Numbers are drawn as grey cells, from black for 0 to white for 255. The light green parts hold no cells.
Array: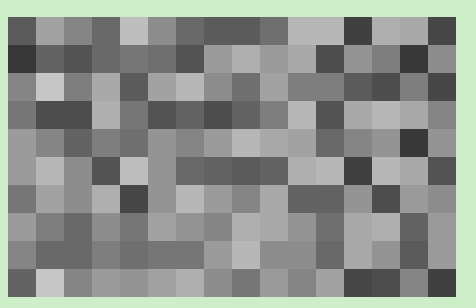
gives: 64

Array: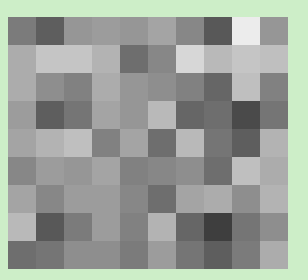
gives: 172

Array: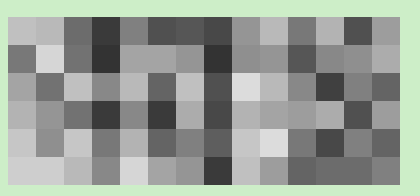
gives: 128

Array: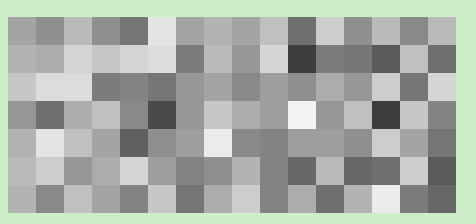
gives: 103

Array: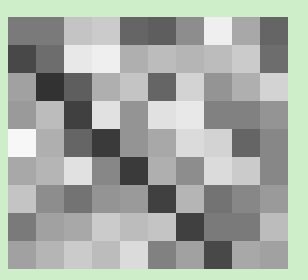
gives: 161
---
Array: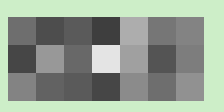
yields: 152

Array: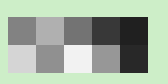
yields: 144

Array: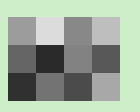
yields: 42

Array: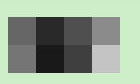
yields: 25

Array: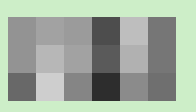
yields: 183

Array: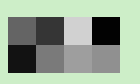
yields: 122
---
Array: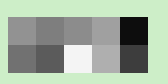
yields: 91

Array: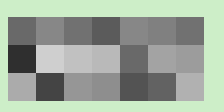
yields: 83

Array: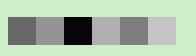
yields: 125

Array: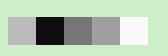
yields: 159

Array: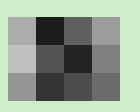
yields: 53

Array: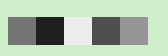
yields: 116

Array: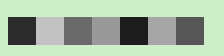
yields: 86

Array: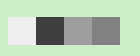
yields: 158
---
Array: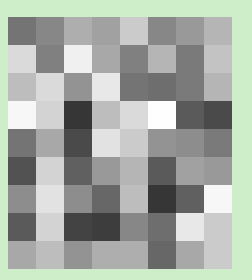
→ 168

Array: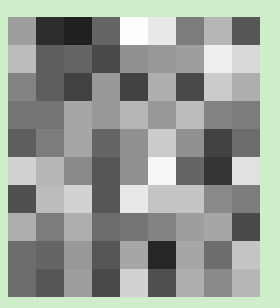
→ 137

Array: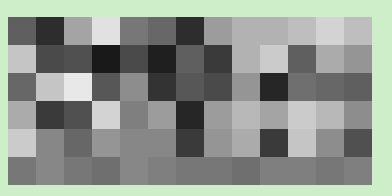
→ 119

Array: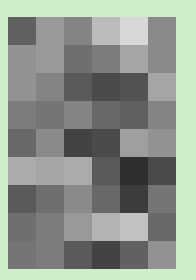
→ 97

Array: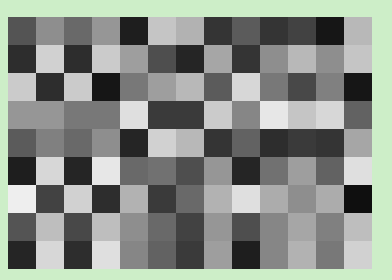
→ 120

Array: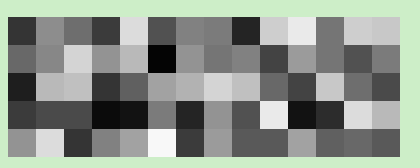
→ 104

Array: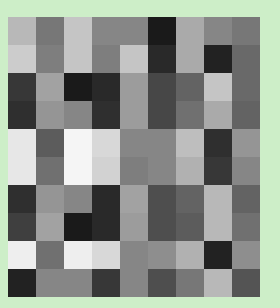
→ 184

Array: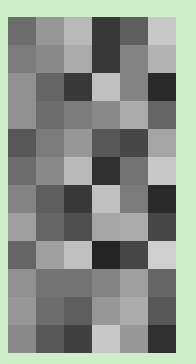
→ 151
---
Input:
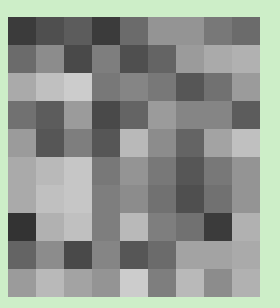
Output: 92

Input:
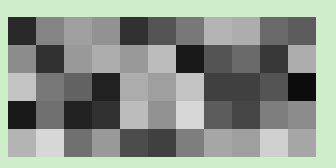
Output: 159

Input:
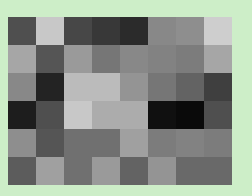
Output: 71

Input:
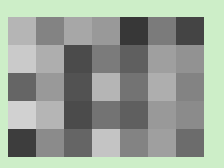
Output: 167

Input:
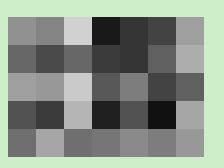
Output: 209
